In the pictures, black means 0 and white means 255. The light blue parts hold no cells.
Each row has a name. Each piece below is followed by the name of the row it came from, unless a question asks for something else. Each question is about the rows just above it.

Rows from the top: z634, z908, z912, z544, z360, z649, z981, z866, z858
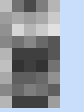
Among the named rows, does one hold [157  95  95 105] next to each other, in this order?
no
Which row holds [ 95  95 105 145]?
z981
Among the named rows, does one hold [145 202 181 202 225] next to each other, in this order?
no

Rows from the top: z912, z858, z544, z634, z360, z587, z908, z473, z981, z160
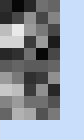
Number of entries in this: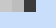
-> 3
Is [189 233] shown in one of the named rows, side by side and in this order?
yes
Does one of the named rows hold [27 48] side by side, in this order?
no
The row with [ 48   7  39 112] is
z912
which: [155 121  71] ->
z544
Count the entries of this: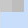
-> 2
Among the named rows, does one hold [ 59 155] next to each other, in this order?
yes

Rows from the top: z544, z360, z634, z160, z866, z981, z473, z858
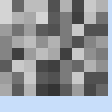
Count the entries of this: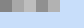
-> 5
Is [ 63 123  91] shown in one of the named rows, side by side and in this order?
no
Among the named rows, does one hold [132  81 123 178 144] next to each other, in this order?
no
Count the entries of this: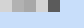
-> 5
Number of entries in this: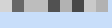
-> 9

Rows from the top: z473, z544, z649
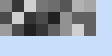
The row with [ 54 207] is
z473
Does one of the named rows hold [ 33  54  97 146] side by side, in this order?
yes
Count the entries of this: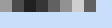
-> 8
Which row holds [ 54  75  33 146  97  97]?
z544
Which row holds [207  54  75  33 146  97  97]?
z544
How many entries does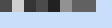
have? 8

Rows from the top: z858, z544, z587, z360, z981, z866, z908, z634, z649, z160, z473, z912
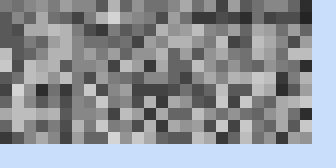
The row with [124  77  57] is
z587
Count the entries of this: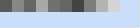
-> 10
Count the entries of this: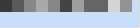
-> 11
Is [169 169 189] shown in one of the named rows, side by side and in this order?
yes
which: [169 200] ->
z908
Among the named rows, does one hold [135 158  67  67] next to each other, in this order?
yes

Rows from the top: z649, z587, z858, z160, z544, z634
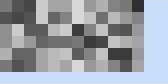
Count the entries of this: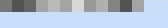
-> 12
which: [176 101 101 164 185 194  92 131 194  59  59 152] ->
z544
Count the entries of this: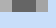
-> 4
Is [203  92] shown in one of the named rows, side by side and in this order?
yes

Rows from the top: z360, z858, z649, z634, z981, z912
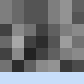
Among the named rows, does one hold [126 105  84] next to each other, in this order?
yes
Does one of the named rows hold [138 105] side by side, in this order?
no
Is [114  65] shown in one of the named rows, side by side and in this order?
yes

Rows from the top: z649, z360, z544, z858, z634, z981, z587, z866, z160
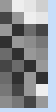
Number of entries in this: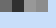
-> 4
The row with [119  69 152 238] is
z866
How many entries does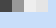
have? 4
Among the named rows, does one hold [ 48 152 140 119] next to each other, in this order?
yes
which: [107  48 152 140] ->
z634
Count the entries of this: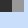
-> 2

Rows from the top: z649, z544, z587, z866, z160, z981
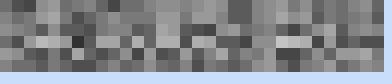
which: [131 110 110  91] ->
z981
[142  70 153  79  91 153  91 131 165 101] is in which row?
z160
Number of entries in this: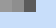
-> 3
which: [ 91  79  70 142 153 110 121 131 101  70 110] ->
z587
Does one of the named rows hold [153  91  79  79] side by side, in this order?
no
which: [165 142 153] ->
z544

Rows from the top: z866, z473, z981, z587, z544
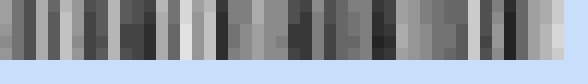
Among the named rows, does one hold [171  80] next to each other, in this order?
no
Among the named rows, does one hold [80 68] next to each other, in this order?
yes
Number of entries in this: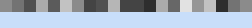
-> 21
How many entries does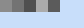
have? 5
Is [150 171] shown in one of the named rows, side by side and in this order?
no

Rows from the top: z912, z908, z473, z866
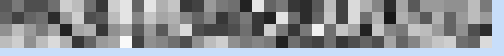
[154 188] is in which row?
z908
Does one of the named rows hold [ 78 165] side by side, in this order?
yes
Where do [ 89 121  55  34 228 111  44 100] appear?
z908
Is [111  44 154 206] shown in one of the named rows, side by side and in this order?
yes
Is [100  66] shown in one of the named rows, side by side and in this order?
yes
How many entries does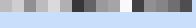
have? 16

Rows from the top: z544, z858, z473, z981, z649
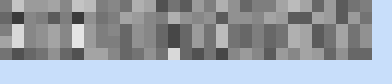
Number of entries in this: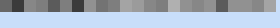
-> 23
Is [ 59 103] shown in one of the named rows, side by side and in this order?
no

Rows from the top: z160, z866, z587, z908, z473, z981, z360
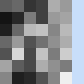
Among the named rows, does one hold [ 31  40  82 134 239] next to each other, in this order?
yes
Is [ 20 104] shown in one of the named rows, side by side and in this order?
no
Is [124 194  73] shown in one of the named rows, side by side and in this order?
no
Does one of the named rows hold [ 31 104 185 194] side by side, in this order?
yes
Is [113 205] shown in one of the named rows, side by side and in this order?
no
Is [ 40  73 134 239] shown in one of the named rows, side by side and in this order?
no

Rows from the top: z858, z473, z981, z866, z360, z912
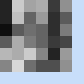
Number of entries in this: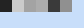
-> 6
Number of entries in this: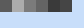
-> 6
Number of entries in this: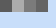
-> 4
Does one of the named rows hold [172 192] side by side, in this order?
no
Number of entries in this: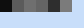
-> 6
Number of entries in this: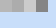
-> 4

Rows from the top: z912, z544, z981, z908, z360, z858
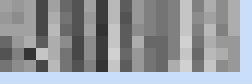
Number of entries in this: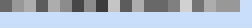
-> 20
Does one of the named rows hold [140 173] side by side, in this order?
yes
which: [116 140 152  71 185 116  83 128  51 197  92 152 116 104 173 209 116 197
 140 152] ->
z858
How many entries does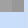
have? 2

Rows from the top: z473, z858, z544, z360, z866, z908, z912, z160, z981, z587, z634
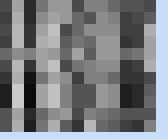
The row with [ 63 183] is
z360
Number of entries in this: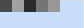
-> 5
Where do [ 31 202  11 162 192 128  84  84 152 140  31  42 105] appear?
z981
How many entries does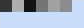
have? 6
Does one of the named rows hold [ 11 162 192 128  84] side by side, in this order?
yes

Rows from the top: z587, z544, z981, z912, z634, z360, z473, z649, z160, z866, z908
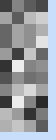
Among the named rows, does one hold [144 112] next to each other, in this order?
yes
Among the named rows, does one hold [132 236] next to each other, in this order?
no
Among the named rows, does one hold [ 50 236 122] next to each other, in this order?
no
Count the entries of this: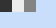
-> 3
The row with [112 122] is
z473

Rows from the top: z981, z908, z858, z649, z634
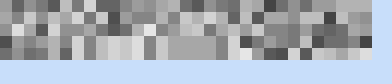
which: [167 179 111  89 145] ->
z981
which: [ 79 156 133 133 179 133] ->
z908

